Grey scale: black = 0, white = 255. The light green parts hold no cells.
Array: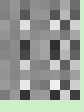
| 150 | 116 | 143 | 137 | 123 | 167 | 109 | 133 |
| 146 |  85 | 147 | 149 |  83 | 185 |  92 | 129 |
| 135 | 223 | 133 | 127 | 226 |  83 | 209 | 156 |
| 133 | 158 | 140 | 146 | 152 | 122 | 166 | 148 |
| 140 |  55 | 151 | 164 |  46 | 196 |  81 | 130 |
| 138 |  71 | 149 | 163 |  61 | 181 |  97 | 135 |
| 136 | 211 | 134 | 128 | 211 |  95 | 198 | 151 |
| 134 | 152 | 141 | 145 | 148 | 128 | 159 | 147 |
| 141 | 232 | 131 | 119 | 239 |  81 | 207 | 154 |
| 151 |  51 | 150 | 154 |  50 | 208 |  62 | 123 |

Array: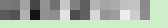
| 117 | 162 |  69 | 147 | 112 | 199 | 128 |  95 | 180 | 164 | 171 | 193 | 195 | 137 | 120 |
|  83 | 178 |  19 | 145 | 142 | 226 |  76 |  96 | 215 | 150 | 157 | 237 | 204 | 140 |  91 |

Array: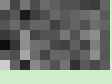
|  69 | 116 |  76 | 106 |  95 |  81 |  81 |  64 |  60 | 100 | 135 |
|  87 |  27 |  62 |  78 | 103 |  90 | 100 | 108 | 118 |  89 |  68 |
| 106 |  78 | 100 | 100 |  66 |  85 |  99 |  81 | 109 | 100 |  84 |
|  73 | 143 |  68 |  84 |  83 | 119 |  82 | 126 | 140 |  87 |  57 |
|  52 | 142 | 112 | 106 |  73 |  66 |  94 |  66 | 125 |  89 |  14 |
|  79 | 166 | 107 |  69 | 103 | 100 |  79 | 100 | 142 |  87 |  89 |
|  95 |  40 | 137 | 109 |  82 | 114 |  50 |  89 |  73 |  91 | 205 |

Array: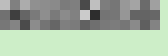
| 128 | 172 | 144 | 141 | 138 | 123 | 127 |  74 | 191 | 125 | 118 | 152 | 164 | 107 | 160 | 189 |
|  63 | 101 | 122 | 142 | 122 | 139 | 129 | 203 |  45 | 116 | 118 | 150 | 100 | 100 | 103 | 113 |
| 132 |  75 | 140 | 116 | 102 | 127 | 123 |  97 | 111 | 121 | 124 | 118 | 138 |  95 | 131 | 119 |

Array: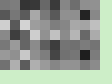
| 125 |  52 |  56 | 104 |  58 | 134 | 110 | 143 | 145 | 120 |
| 119 |  91 | 168 | 121 |  89 | 144 | 143 |  35 | 136 |  87 |
|  89 | 211 | 157 | 149 | 126 | 134 | 168 | 164 | 191 | 207 |
|  62 |  99 | 206 | 145 | 193 | 139 | 181 | 104 | 171 | 137 |
| 154 | 101 | 139 |  94 |  61 | 116 | 112 | 124 | 116 | 120 |
| 144 | 200 | 143 | 126 |  69 | 113 | 118 |  30 | 124 | 153 |
| 175 |  92 | 175 | 154 | 134 | 147 | 146 | 120 | 139 | 113 |

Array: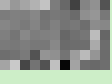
| 152 | 165 | 178 | 195 | 124 | 104 |  65 | 132 | 145 |  83 | 177 |
| 128 | 127 | 135 | 115 | 120 | 117 | 107 | 143 | 150 | 120 | 124 |
| 128 | 122 | 132 | 117 | 128 | 116 | 120 | 110 | 140 | 135 | 134 |
| 117 | 136 | 125 | 128 | 130 | 103 | 112 | 118 | 188 | 102 | 127 |
| 120 | 125 | 120 | 120 | 136 | 107 | 109 | 110 | 170 | 109 | 122 |
| 114 | 122 |  83 | 148 | 144 | 116 | 157 | 186 | 149 | 108 | 110 |
| 201 |  70 | 115 |  82 | 192 |   6 | 163 | 109 | 105 | 110 | 164 |
